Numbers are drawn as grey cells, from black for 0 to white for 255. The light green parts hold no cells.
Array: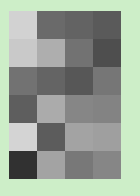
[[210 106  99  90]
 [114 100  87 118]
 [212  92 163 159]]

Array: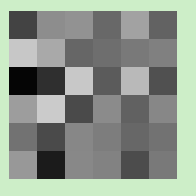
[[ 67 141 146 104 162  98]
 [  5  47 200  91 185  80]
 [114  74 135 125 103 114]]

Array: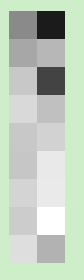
[[138  27]
 [200  67]
 [200 210]
 [212 234]
 [222 178]]

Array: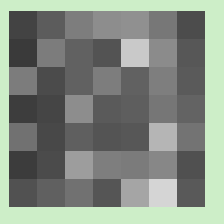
[[ 67  92 125 141 144 119  76]
 [124  75  97 125  97 126  90]
 [113  72  95  84  87 181 115]
 [ 81  96 113  85 165 213  89]]

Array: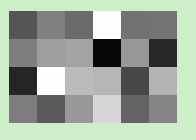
[[ 85 128 107 253 114 115]
 [ 37 254 187 182  72 180]]

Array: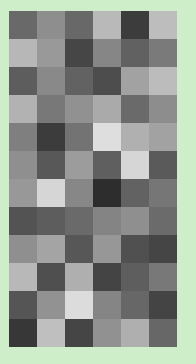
[[105 142 104 185  60 189]
 [ 93 137  98  77 162 188]
 [127  60 115 222 176 162]
 [152 214 135  45  98 118]
 [143 164  87 151  80  69]
 [ 85 146 220 133 103  68]]

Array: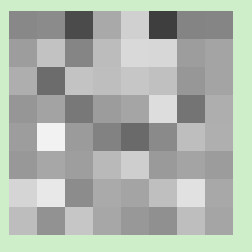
[[136 139  75 169 208  62 132 133]
 [174 108 195 190 198 192 151 164]
 [157 242 155 130 106 138 190 175]
 [213 232 140 170 164 191 225 168]]
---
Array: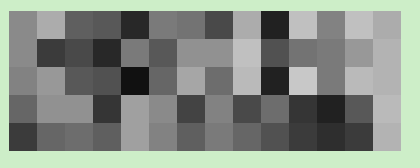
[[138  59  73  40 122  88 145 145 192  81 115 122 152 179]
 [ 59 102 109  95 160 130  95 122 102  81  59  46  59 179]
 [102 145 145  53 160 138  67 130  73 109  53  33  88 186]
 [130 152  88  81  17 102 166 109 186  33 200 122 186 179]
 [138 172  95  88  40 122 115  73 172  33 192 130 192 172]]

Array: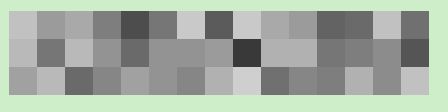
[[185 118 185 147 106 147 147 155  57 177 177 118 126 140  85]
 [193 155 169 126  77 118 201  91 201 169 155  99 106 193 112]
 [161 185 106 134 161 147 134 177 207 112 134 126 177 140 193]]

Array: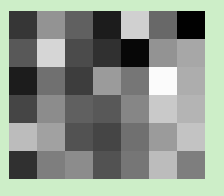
[[ 28 112  61 155 118 251 173]
 [ 48 126 140  82 118 188 126]
 [ 69 140  96  88 134 201 180]
 [ 54 147  96  28 208 104   1]
 [188 161  82  69 112 155 195]
 [ 88 214  75  48   7 147 167]]

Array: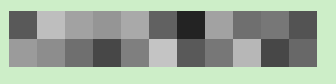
[[155 141 111  71 127 196  89 119 183  71 104]
 [ 89 190 162 149 169  97  35 162 111 119  83]]

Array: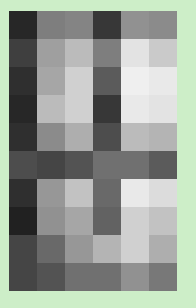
[[ 77  69  83 112 112  91]
 [ 69  83 112 112 145 120]
 [ 69 105 151 180 208 174]
 [ 39 126 132  55 145 139]
 [ 47 139 174  77 187 180]
 [ 33 145 166  98 208 194]
 [ 47 151 194 105 233 220]
 [ 63 159 187 126 227 202]
 [ 47 166 208  91 239 233]
 [ 39 187 208  55 233 227]]

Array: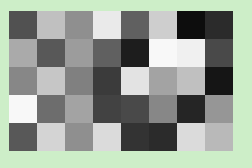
[[170  88 156  96  29 248 240  73]
 [248 109 163  66  73 135  37 150]
 [ 81 192 143 234  96 206  13  43]
 [135 198 128  59 227 163 192  21]
 [ 88 212 143 219  51  43 219 185]]
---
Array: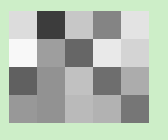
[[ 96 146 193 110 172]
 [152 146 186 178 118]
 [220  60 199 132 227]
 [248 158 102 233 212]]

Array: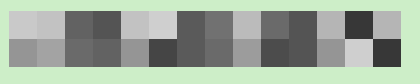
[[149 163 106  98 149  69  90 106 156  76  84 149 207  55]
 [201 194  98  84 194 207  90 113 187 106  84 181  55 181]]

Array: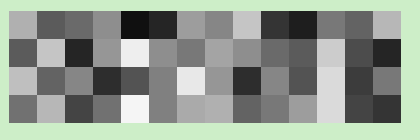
[[ 91 197  37 150 238 142 120 164 142 106  91 204  76  37]
 [113 183  68 113 245 128 170 176  99 120 157 218  68  52]
 [176  91 106 142  16  37 157 134 197  52  30 120  99 183]
 [191  99 134  45  83 128 232 150  45 134  83 218  60 120]]

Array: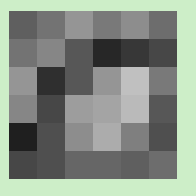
[[ 31  79 141 172 127  79]
 [ 71  79 102 102  95 109]
 [ 95 115 149 121 141 109]
 [115 134  87  39  55  71]
 [134  71 157 164 186  87]
 [149  47  87 149 192 121]]

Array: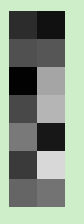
[[  2 165]
 [ 44  17]
 [ 58 216]
 [ 72 181]
 [ 80  86]
 [101 115]
 [121  23]]

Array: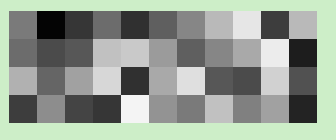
[[ 61 141  68  54 244 147 122 193 128 161  35]
 [108  75  87 193 201 155  95 134 169 236  29]
 [122   4  54 108  48  95 134 185 230  61 185]
 [177 101 161 215  48 169 223  87  75 209  81]]
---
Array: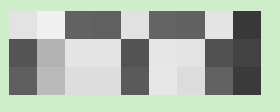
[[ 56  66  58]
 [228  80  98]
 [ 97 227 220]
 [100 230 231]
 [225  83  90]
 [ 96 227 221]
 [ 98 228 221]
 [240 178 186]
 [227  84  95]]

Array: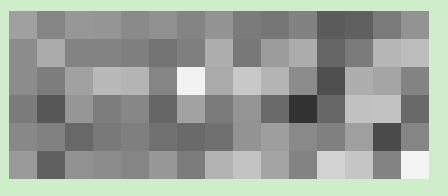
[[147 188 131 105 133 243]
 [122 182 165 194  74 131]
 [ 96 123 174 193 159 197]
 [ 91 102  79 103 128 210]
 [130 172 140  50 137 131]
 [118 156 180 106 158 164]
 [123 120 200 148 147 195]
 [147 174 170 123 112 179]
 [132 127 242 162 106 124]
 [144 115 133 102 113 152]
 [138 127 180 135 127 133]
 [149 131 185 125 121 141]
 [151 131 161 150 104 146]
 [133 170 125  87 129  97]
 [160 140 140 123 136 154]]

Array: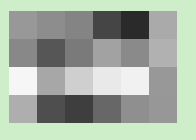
[[170 177 152 151]
 [ 42 138 241 143]
 [ 69 162 233 103]
 [132 122 207  62]
 [141  86 167  78]
 [152 136 246 174]]

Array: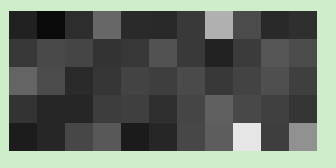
[[ 47  75  63  53 145]
 [ 41  85  79  64  62]
 [ 75  59  67  72 230]
 [176  34  56  96  93]
 [ 57  57  74  69  71]
 [ 41  82  62  47  38]
 [ 42  55  67  63  27]
 [103  51  54  60  88]
 [ 45  69  42  38  71]
 [ 10  73  75  38  38]
 [ 33  56 100  51  28]]

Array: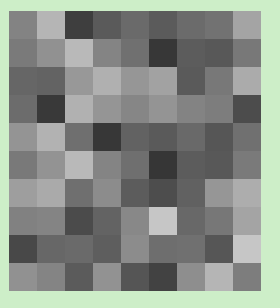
[[164 120 171  76 112 122 173 164 198 125]
 [114  88 120 125  86  88 150 119  86 181]
 [107  92  90 131 105  92  97 104 112 142]
 [ 91  55 162 148  90  54  77 198 110  66]
 [106 112 150 134  98 111  92 136 140  85]
 [ 90 132 176 149  55 132 140  99  94 146]
 [ 62 185 152 177 111 185 111  75 106  91]
 [181 145  99  57 178 147 170 132 103 132]
 [131 122 102 108 148 121 158 129  72 145]]

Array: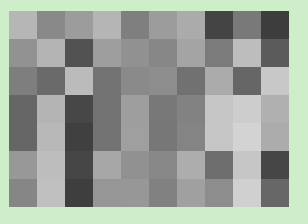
[[ 61  91 200 176 172  70 103]
 [121 189 102 205 211 198 208]
 [ 68 123 171 198 198 110 141]
 [171 164 113 130 132 173 160]
 [156 135 141 120 119 136 129]
 [127 145 138 158 159 145 151]
 [181 158 115 114 115 167 150]
 [156  82 187  71  64  70  62]
 [137 180 106 180 184 189 192]
 [182 146 126 102 102 152 134]]

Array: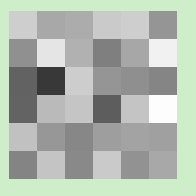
[[149 241 133 253 160 168]
 [206 167 143 196 163 146]
 [202 127 149  93 158 202]
 [172 177 205 197 135 137]
 [168 229  56 186 151 196]
 [206 144  98  99 193 132]]
